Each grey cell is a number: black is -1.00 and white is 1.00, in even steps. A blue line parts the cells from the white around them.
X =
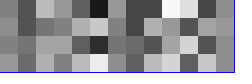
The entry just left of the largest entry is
-0.45
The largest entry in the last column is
0.19
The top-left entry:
0.01
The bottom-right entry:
0.11
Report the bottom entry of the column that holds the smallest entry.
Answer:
0.85
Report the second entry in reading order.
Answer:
-0.35
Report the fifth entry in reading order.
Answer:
-0.26
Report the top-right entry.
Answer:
0.11
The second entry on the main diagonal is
-0.35
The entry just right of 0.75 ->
-0.45
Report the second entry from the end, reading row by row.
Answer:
0.57
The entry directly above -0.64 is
0.57
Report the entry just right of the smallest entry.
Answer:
0.19
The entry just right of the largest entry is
0.75
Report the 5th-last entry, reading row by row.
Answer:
0.47

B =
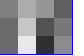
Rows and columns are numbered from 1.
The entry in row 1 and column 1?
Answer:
0.01
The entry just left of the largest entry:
-0.16
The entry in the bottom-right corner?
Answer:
0.09
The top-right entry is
-0.26

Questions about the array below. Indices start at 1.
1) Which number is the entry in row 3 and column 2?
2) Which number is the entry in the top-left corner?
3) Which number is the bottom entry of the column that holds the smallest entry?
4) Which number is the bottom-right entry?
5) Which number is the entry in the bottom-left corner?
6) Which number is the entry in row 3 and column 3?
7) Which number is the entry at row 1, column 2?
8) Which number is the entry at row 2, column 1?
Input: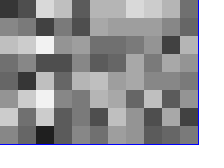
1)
0.60
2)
-0.58
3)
-0.76
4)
-0.04
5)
0.06
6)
0.90
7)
-0.39
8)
0.06

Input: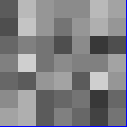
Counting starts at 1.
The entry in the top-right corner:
0.28
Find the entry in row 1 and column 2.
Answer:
0.45
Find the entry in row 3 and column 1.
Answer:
-0.19
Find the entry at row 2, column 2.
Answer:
0.54
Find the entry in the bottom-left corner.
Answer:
0.28
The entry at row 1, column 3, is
0.18
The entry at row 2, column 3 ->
0.18
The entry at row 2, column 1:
-0.39
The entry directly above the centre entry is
-0.39
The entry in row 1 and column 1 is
-0.29
